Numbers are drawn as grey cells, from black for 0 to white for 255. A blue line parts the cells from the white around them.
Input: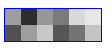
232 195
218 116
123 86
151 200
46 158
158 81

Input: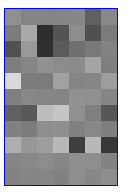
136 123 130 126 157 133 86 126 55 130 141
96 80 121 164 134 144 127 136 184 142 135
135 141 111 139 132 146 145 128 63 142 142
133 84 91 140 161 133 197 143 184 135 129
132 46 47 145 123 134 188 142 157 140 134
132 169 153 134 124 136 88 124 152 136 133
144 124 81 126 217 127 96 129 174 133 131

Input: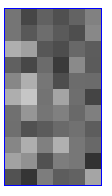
129 136 92 91 107 68 127 93 104 50 165
99 78 104 138 108 110 105 113 119 119 98
80 90 77 58 77 164 128 106 176 125 93
97 109 87 107 118 115 117 91 128 81 125
70 88 160 71 175 198 150 81 174 145 53
117 117 175 96 135 174 112 111 134 162 82

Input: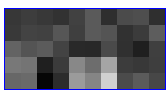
47 93 63 62 71
78 59 31 56 91
75 49 48 60 75
46 84 74 165 208
90 90 40 109 133
65 63 41 136 155
50 86 67 59 44
56 65 91 31 6
61 67 84 116 106
55 57 99 120 103

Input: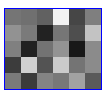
127 195 139 139 90
70 78 24 116 162
242 118 147 203 120
97 34 115 83 132
112 122 33 208 59
117 146 128 60 122

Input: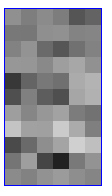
99 133 130 145 179 177 114 127 191 147 133
85 131 113 167 171 166 124 171 208 121 142
125 145 86 158 112 79 162 203 164 33 155
139 143 106 137 120 93 151 160 142 69 146
126 119 147 150 100 128 134 161 106 158 130
144 120 130 151 56 79 158 196 74 117 139
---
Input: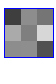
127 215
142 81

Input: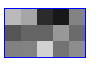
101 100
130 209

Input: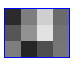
146 225
38 79

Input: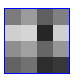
213 38
160 102

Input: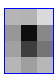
14 136
62 117

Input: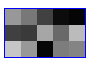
58 166
152 6

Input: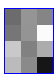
148 251
129 172

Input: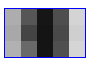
68 20
105 20
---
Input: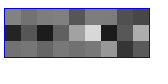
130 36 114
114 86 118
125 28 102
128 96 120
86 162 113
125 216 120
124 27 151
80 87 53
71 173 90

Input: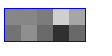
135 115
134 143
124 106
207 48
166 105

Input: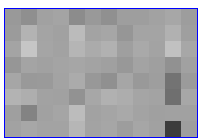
153 155 164 150 166 179 159 162
143 179 198 164 153 174 131 167
161 164 165 161 154 162 161 163
164 161 162 164 163 161 165 163
140 187 181 166 171 146 188 182
153 163 171 163 152 167 162 163
144 166 177 160 144 177 165 166
158 150 159 152 166 173 169 157
158 164 169 163 153 165 163 166
162 164 163 159 158 163 160 161
167 177 193 145 115 111 161 60
157 159 167 161 155 167 161 158

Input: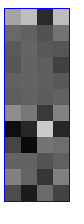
165 104 90 86 97 93 141 15 68 99 129 76
190 97 101 99 99 97 119 39 10 98 100 27
42 82 88 94 95 92 57 202 115 83 54 106
189 115 85 65 88 97 130 38 110 96 128 67

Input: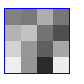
130 179 210 239
121 194 151 149
173 116 95 42
119 79 167 237

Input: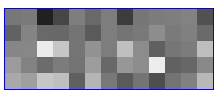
119 98 134 155 169
122 132 135 130 159
32 105 235 108 198
70 104 198 124 191
126 116 117 115 96
105 90 146 157 181
125 126 125 104 120
60 116 191 151 90
118 121 140 141 116
124 141 96 237 78
126 122 118 97 115
130 128 124 103 129
81 106 190 137 184

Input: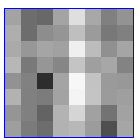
163 174 170 183 146 178 149 158
109 109 151 121 129 128 128 123
104 141 165 150 45 124 99 109
164 149 161 134 164 163 179 178
223 191 239 196 247 244 213 184
168 155 188 159 195 196 161 156
128 120 144 167 154 155 115 79
147 128 165 131 152 159 162 166
